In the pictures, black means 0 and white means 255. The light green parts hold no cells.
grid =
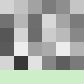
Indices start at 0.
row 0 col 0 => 211
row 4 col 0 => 213
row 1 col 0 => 114
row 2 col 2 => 108
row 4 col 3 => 133
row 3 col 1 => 237
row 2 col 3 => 204
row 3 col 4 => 237
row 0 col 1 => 193

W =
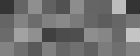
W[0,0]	53
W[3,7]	124
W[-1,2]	89
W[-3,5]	122
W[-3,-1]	118
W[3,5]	112
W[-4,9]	52
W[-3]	[101, 131, 108, 129, 137, 122, 102, 93, 102, 118]
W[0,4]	81
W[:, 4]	[81, 137, 76, 102]
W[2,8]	104
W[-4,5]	141

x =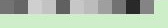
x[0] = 115
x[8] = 114
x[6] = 188
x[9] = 41

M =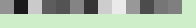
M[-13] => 146
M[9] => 152
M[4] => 83

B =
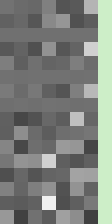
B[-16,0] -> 114
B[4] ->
[126, 95, 112, 100, 103, 126, 108]
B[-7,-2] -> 113
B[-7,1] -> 142
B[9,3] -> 93
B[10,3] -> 104
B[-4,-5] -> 84
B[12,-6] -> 103
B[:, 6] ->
[180, 93, 113, 208, 108, 113, 184, 112, 102, 118, 70, 96, 161, 98, 121, 64]
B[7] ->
[111, 113, 111, 114, 113, 111, 112]
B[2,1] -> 112
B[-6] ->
[133, 72, 110, 104, 154, 150, 70]
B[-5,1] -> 147
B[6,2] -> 120
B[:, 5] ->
[89, 81, 113, 100, 126, 112, 127, 111, 191, 113, 150, 84, 163, 147, 95, 141]
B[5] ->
[113, 112, 113, 113, 113, 112, 113]
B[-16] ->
[114, 107, 104, 128, 84, 89, 180]
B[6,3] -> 96
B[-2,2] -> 97
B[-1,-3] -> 160
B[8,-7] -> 96
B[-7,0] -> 95
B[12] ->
[79, 103, 84, 100, 103, 163, 161]

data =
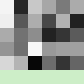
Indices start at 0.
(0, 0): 244
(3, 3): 153
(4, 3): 109
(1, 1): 88
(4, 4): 52
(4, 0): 215
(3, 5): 160
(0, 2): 200

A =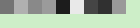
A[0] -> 116
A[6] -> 69
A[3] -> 155
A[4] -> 28

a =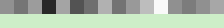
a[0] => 145
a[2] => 156
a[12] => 144
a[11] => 249
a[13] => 124

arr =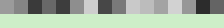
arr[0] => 155
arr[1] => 133
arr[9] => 201
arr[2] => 58
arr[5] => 142

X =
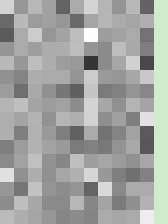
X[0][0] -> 211
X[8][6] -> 210
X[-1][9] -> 170
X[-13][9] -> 168
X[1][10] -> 175
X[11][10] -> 167
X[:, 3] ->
[161, 160, 150, 172, 174, 171, 145, 157, 146, 153, 162, 146, 144, 148, 138, 150]
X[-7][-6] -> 97
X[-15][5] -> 106
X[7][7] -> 167
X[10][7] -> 121
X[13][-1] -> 170
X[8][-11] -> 175
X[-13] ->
[149, 171, 158, 172, 174, 190, 149, 139, 189, 168, 126]
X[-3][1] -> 118
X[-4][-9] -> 174
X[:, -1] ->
[98, 175, 115, 126, 72, 200, 135, 164, 225, 89, 87, 167, 129, 170, 178, 238]
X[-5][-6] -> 191
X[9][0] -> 175
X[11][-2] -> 144
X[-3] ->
[150, 118, 194, 148, 140, 148, 100, 218, 137, 170, 170]
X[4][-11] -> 185
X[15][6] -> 132
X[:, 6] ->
[212, 165, 253, 149, 53, 203, 196, 211, 210, 170, 129, 158, 214, 100, 134, 132]
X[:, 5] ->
[170, 106, 189, 190, 153, 148, 95, 141, 175, 97, 122, 191, 176, 148, 183, 139]
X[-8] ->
[175, 164, 179, 146, 181, 175, 210, 142, 160, 127, 225]
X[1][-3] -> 171
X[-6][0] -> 127
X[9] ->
[175, 127, 177, 153, 126, 97, 170, 114, 132, 162, 89]
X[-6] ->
[127, 156, 178, 162, 154, 122, 129, 121, 147, 168, 87]
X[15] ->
[187, 174, 165, 150, 134, 139, 132, 171, 167, 170, 238]

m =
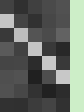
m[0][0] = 66
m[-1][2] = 60
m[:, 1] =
[48, 68, 189, 65, 70, 82, 71, 48]
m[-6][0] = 57
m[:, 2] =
[64, 49, 84, 197, 44, 32, 50, 60]
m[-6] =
[57, 189, 84, 75, 98]
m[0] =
[66, 48, 64, 74, 81]
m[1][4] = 79
